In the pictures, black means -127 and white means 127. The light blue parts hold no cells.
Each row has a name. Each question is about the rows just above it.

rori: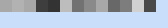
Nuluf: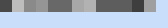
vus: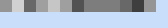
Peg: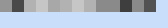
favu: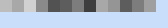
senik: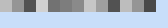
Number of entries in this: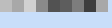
9
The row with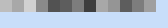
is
favu
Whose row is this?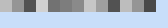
senik
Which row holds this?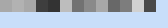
rori

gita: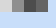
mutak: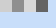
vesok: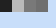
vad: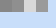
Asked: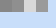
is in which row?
vad
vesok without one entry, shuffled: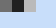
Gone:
[-6]
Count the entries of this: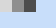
3
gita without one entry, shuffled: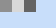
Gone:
[-50]
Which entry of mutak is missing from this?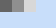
[79]
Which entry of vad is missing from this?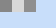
[26]
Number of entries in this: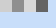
4

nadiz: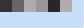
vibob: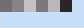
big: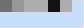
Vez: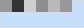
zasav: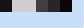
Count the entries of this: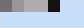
5
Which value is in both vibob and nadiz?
[-88]
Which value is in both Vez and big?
[23]
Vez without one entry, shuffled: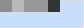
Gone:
[79]
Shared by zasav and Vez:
[79]
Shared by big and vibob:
[-15]
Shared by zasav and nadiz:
[-88]

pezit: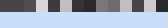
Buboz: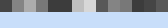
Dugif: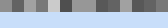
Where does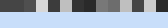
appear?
pezit
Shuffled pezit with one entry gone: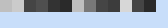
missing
[-18]
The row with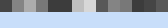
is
Buboz
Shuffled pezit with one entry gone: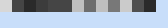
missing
[-76]

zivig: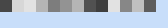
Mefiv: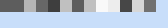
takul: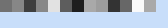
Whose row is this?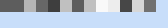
Mefiv
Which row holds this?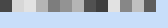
zivig
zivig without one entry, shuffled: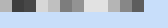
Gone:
[-46]
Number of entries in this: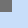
1
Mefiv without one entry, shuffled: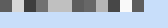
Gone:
[109]

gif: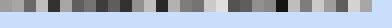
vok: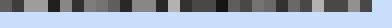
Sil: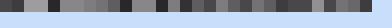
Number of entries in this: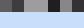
7
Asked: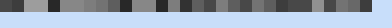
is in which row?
Sil
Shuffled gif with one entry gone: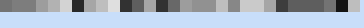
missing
[-44]
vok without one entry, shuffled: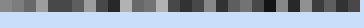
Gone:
[-96]
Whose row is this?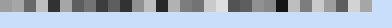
gif

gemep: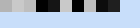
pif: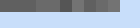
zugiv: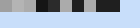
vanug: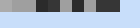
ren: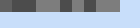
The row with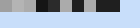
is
zugiv
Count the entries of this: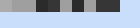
10
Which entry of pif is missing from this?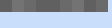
[-42]
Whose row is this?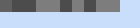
ren

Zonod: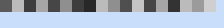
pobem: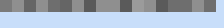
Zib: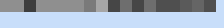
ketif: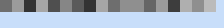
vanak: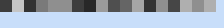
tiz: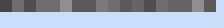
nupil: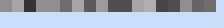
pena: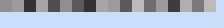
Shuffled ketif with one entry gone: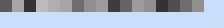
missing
[6]
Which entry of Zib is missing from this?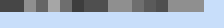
[-5]
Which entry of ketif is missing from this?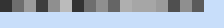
[6]
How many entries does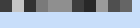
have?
11
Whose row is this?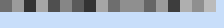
ketif

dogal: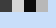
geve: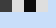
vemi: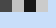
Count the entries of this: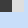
2
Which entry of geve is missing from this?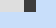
[-115]

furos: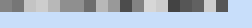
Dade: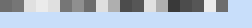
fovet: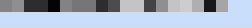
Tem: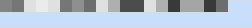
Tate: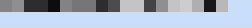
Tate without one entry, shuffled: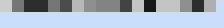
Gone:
[-114]
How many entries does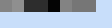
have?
8
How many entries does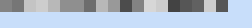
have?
19
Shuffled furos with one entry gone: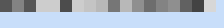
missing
[25]
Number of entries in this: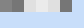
6
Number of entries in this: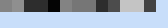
13
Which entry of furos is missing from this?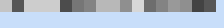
[-30]

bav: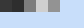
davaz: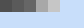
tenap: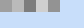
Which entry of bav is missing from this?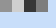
[-81]
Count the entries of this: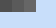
3

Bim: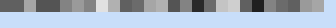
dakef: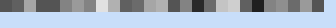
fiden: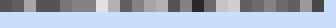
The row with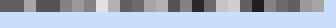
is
Bim
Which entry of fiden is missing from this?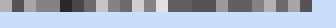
[-9]
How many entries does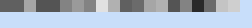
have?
20
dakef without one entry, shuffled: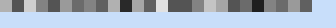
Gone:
[15]
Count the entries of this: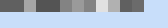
12
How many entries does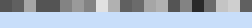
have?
21
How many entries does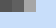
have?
3

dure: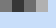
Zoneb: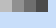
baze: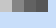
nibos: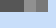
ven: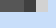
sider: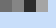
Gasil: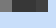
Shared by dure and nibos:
[-7]
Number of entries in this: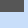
2
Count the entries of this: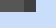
3

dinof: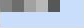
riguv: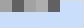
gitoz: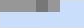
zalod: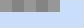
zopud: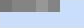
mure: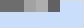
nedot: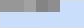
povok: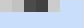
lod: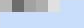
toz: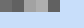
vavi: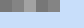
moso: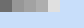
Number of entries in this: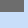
2
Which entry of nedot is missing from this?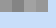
[14]
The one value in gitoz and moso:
[23]
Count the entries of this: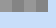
4
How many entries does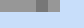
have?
5

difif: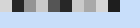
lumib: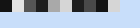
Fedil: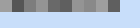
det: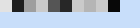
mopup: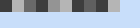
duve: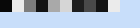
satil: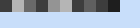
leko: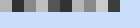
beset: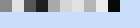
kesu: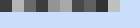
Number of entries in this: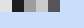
5
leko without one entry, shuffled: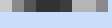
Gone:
[64]
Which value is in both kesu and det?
[53]
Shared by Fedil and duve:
[-2]

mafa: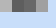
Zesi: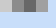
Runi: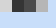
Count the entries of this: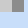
2
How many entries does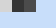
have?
3
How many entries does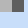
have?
2

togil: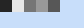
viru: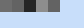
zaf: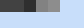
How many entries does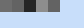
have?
5
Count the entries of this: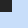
1
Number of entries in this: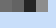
4
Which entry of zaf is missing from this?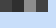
[2]
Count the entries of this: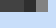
4
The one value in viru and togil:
[-90]
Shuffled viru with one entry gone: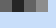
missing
[-18]

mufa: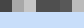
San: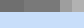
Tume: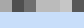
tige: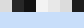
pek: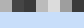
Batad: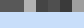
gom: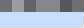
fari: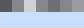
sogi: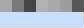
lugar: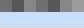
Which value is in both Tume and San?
[-16]
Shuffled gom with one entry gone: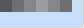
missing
[-27]
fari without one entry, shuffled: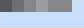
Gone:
[80]
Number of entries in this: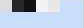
5
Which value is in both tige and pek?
[92]
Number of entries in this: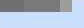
6

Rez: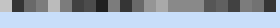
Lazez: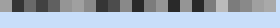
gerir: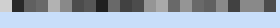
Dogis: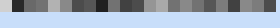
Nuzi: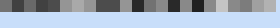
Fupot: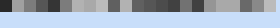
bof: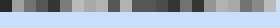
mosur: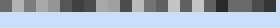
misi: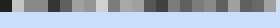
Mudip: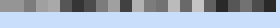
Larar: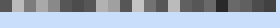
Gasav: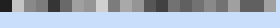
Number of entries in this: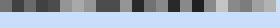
23
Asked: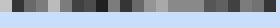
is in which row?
Rez
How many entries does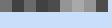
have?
9

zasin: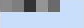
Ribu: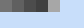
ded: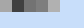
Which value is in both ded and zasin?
[-1]
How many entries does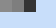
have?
3
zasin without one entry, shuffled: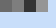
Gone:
[10]
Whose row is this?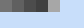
Ribu
